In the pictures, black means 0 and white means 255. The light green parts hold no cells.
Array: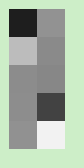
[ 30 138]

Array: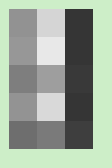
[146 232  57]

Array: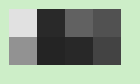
[225  36]

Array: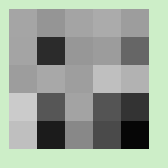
[165  43 158  84   6]

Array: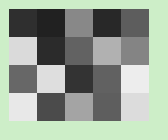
[47 43 51 94]

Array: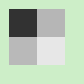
[ 50 231]

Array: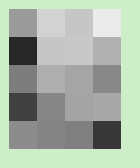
[155 198 165 168]
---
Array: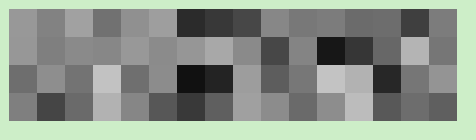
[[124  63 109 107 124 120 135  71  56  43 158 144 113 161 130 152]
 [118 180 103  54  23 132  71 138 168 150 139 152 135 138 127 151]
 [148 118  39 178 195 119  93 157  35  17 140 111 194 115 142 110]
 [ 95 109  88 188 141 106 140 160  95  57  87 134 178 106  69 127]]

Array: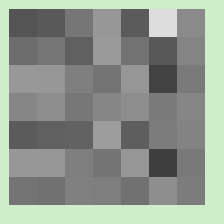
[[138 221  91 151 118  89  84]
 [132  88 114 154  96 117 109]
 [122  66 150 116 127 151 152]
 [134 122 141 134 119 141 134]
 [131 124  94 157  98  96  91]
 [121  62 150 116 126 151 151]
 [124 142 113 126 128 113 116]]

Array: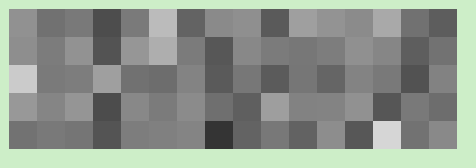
[[ 93 113 169 139 147 159  90 143 138  99 187 122  77 121 113 145]
 [114  94 134 144 125 119 123 136  87 123 174 150  83 146 124 142]
 [130  82 121 131 101 118  91 119  90 131 109 113 159 125 122 203]
 [109 121  86 145 131 130 158  95 111 139 123 136  76 149 133 152]
 [137 114 214  87 141  98 120  99  52 132 128 125  84 117 121 114]]

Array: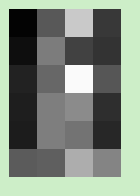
[[ 56 201  88   3]
 [ 51  65 124  14]
 [ 86 250 103  34]
 [ 46 139 126  30]
 [ 39 115 126  28]
 [132 173  95  91]]

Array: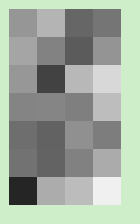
[[117 102 180 150]
 [148  91 130 165]
 [216 184  66 151]
 [189 127 133 132]
 [125 144  98 110]
 [171 129  99 114]
 [240 188 172  37]]

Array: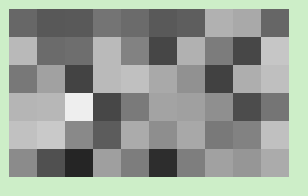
[[102 169 177  94  89 107 116  89  88 103]
 [198  71 124 177  70 130 186 110 107 185]
 [191 174  65 145 169 192 186  67 161 120]
 [117  76 143 160 163 122  71 238 183 181]
 [192 130 121 168 142 171  92 137 201 193]
 [171 150 161 126  45 125 159  37  80 139]]
